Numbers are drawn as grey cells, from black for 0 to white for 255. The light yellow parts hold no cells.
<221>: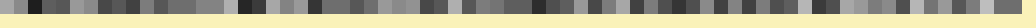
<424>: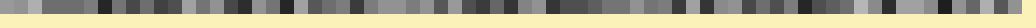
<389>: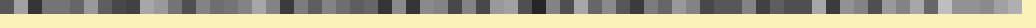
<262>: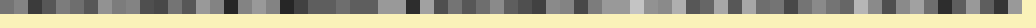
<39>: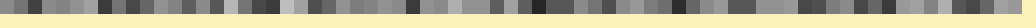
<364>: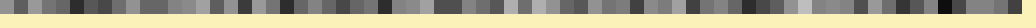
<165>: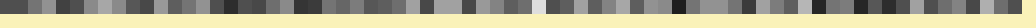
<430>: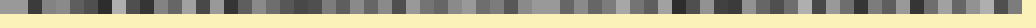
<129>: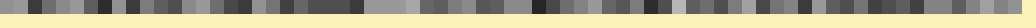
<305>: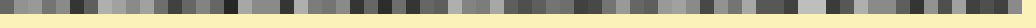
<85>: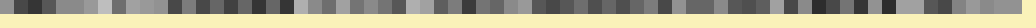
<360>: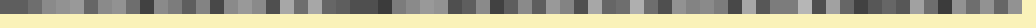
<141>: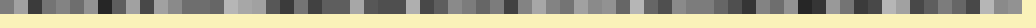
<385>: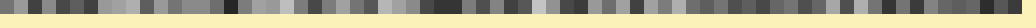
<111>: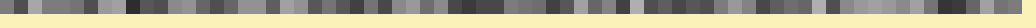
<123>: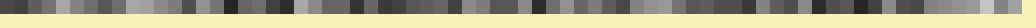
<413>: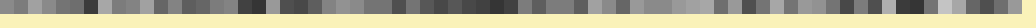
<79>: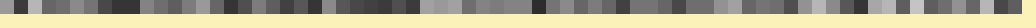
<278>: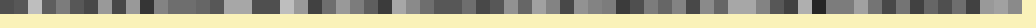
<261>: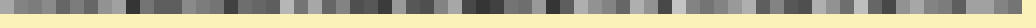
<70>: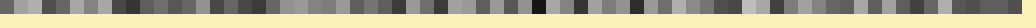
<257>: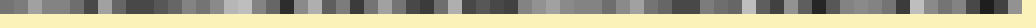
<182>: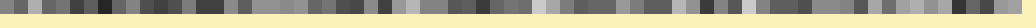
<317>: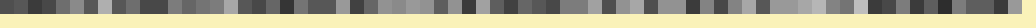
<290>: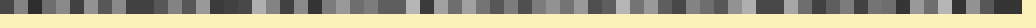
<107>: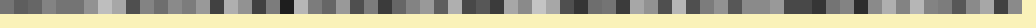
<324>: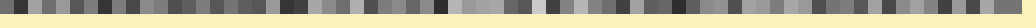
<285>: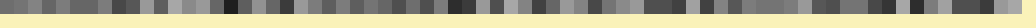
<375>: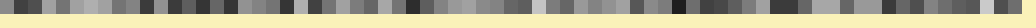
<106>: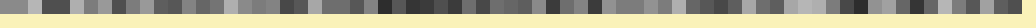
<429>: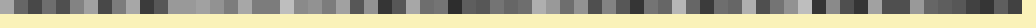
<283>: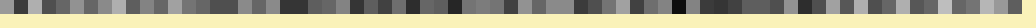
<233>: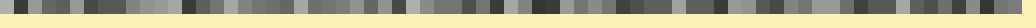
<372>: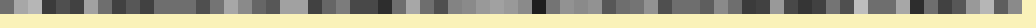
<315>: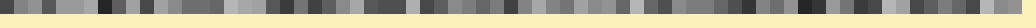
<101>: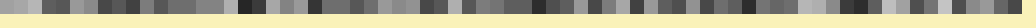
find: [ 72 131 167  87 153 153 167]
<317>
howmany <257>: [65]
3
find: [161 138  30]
<424>
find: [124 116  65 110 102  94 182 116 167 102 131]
<261>

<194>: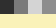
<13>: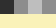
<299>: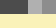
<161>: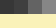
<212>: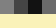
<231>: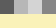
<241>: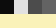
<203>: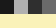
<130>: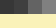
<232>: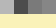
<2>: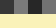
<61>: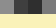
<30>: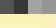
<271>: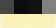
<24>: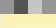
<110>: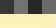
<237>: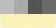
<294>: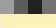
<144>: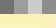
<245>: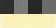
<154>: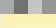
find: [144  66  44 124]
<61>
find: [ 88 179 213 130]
<231>
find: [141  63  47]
<61>

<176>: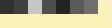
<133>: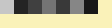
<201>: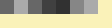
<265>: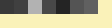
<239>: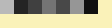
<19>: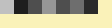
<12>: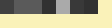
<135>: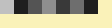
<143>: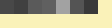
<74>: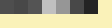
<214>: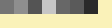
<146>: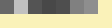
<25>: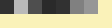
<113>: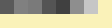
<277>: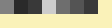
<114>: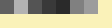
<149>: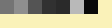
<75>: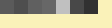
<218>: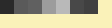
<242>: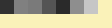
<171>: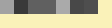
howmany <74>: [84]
1
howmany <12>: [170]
1
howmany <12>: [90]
2
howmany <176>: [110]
1
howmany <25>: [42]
1

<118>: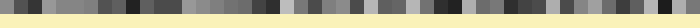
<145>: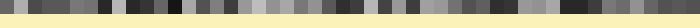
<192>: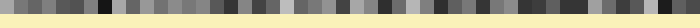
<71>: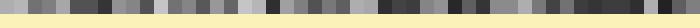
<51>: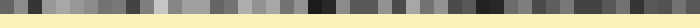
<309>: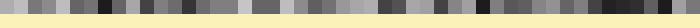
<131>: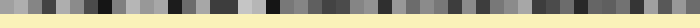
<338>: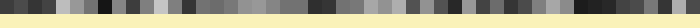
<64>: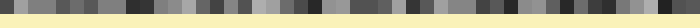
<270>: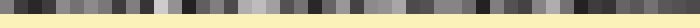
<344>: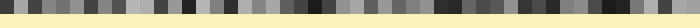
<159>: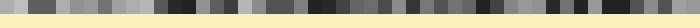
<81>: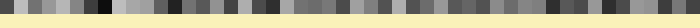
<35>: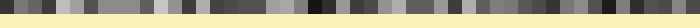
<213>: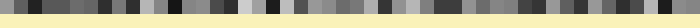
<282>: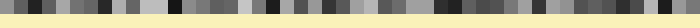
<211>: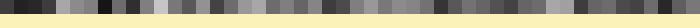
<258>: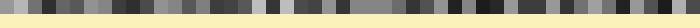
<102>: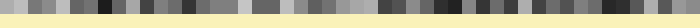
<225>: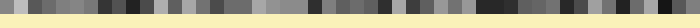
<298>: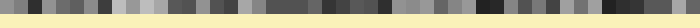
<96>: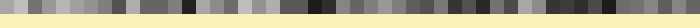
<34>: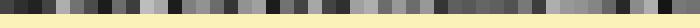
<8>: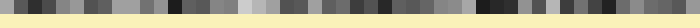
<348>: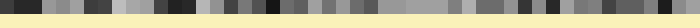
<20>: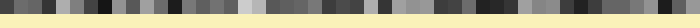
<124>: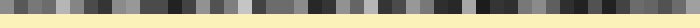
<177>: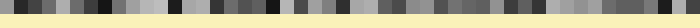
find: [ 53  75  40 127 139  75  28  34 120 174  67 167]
<344>
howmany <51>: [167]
3

